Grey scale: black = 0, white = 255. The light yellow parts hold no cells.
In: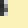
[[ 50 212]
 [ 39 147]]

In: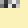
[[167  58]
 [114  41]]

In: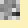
[[210 134]
 [140 145]]

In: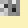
[[173 182]
 [226  57]]

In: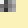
[[238  75]
 [112  85]]

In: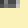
[[ 59 129]
 [ 82 115]]

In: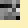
[[134 120]
 [  8  19]]

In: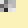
[[224 114]
 [101 146]]

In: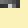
[[115 105]
 [ 49  55]]
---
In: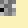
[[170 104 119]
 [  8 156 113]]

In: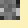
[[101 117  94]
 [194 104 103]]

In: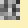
[[134  73 156]
 [101  94 211]]

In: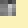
[[125 124 199]
 [136 137 179]]

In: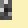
[[125  66  86]
 [206  30  55]]

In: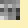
[[197 152 185]
 [ 84 136  71]]
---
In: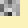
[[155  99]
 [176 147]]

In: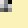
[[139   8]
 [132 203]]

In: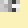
[[225 151]
 [179 156]]

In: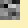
[[150 115]
 [  6 188]]

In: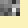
[[146 125]
 [129 128]]

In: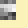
[[ 96 144]
 [220 227]]

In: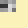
[[135 173]
 [ 56 218]]

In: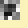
[[201 134]
 [ 77  32]]
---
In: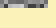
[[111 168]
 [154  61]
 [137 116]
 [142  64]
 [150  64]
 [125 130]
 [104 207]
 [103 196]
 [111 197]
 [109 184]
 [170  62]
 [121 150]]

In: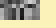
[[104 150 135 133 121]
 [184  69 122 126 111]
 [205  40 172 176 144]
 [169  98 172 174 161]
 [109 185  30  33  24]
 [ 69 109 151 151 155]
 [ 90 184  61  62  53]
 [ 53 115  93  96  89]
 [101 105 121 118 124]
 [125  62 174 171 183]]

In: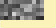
[[146 167 105 147  44]
 [ 85 125  89 128  52]
 [186 132 115 107 111]
 [102 176 176 101 153]
 [101 158 180  94 133]
 [108 150 101 121 176]
 [109  64 127 149  56]
 [118  72 114 208 122]
 [146  85  78  73  90]
 [ 71 107 106 153  46]
 [146  80  96 121  84]]

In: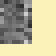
[[147 163  63 124  97  66  48 146  96  79 132]
 [153 178 144 207 142 133 116 141  84 134 204]
 [114  47  82 122  80 102 139  77 136 141 105]
 [ 85  59  84 103  79 102 122  71 135 127  87]
 [106  97 110  86 111 114 121 111 133 114  87]
 [ 83 113  94 126  93 100 108 102 120 114 122]
 [ 56 105 112 109  99 116 115  89 124 115 102]
 [104  94 170  79 147 156 118  86  82 107  75]]

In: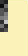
[[ 32 109  64 124 136 196  41  82]
 [ 53  13  87  84 123  48 114  53]]

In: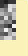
[[ 54 204 160 195 189  60 241  50 209 154]
 [ 55 221 227 139 104 138  46 161 170 217]
 [ 30  85 121 151 220 125  79 241  84 213]
 [ 50  55 153 183 104 164 108 127  98 156]]
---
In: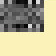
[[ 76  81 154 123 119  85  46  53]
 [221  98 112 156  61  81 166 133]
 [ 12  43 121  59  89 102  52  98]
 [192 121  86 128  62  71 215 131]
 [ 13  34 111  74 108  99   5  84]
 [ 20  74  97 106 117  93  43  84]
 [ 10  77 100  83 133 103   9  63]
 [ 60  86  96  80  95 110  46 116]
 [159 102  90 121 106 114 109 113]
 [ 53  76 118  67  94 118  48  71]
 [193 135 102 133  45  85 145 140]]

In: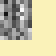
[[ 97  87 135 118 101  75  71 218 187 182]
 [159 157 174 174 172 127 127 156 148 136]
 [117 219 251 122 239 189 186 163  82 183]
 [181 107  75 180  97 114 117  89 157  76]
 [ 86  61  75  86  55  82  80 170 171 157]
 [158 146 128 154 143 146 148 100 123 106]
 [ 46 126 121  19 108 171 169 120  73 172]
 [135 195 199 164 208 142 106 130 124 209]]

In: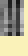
[[138 140 184 196 196 186 156 193 139]
 [ 23  34  65  57  57  62  60  71  34]
 [131 132 142 133 135 119 109 121 129]
 [ 30  33  61  58  73 110  54 107  39]
 [131 122 147 156 152 166 123 168 117]
 [131 124 109  94 109 124 115 129 144]]

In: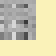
[[167 177 177 176 151 163 137 161 154 158]
 [171 180 167 175 159 170 163 161 176 180]
 [173  89 181 153 171  57 126 177  77  75]
 [168 129 168 159 173 124 171 173 125 125]
 [173 135 173 159 179 133 182 179 131 131]
 [169 204 169 172 170 213 215 172 217 216]
 [174 151 171 157 175 162 189 180 143 144]
 [169 161 168 169 167 158 151 168 155 154]
 [177 129 177 152 197 128 205 195 126 126]]

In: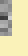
[[161 141 146 172 208 140 129 169 155]
 [140 161 157 123  66 165 174 116 143]
 [124 162 164 115  60 166 181 116 154]]

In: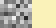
[[127 231 196 150 157 180 106]
 [193 113 200 184  39 146 153]
 [102 181 195  89 170 206 138]
 [197  59 176 208 111 122 154]
 [124 185 144 120 240 176  83]
 [134 225 164 104 172 141 121]
 [111 158 136  74 189 201 140]
 [217 171 155 113 165 120 125]]
